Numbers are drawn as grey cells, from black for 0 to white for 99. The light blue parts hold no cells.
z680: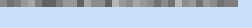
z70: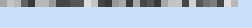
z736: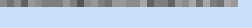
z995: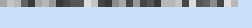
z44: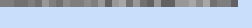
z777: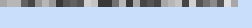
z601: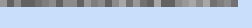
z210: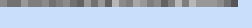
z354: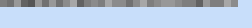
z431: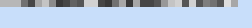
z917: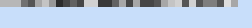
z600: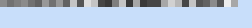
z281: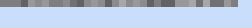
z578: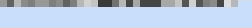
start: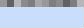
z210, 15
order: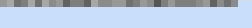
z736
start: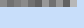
z210, 7
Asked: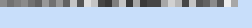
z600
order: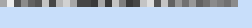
z600

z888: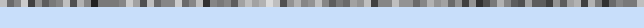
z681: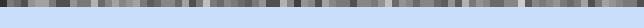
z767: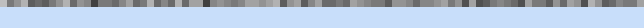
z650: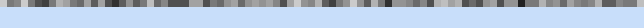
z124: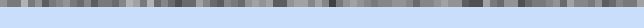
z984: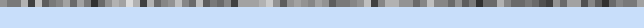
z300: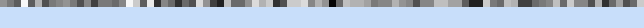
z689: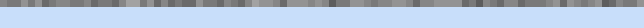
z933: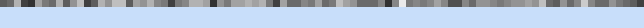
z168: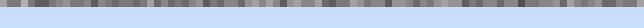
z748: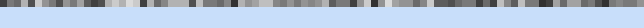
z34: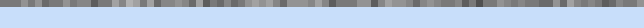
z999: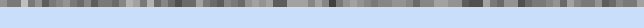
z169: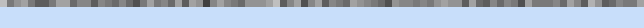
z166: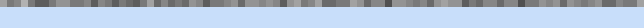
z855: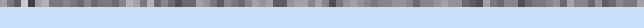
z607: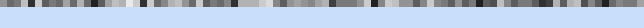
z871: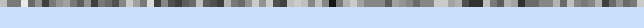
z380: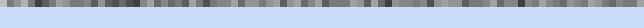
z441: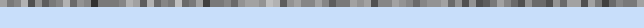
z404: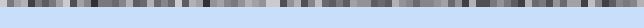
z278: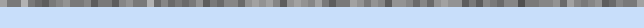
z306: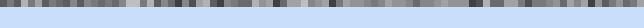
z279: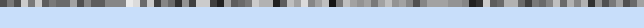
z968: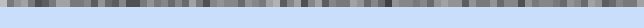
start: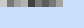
z404, 1
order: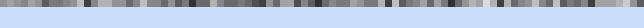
z984
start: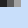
z607, 14

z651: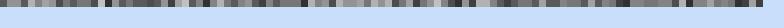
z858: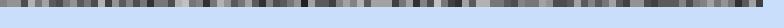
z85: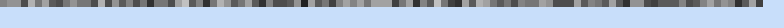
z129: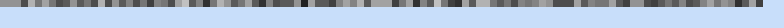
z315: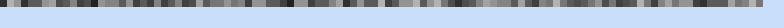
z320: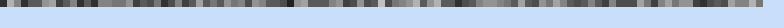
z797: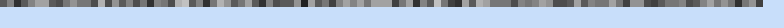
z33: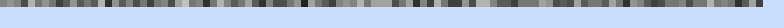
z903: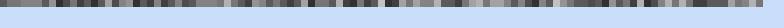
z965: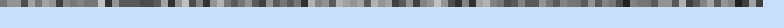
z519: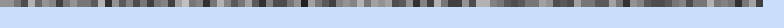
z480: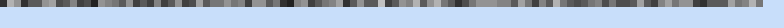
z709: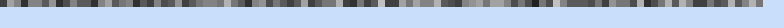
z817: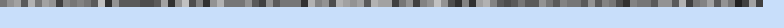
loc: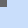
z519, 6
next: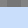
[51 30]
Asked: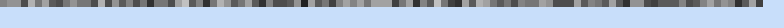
z85

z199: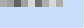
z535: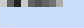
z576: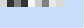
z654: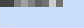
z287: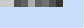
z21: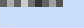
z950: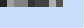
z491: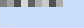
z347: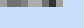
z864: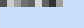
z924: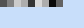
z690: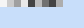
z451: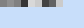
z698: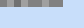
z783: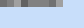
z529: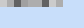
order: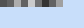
z21
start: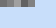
z783, 1
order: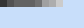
z21
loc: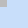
z690, 6
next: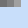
[38 50]
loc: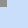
z451, 2
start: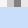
z576, 5

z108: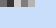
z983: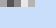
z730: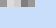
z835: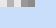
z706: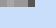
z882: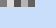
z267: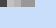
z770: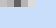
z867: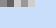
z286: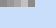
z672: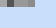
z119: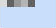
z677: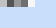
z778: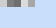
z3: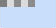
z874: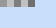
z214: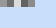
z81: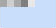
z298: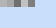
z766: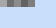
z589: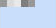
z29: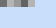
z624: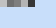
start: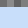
z766, 2
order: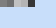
z624
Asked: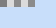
z3
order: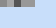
z672

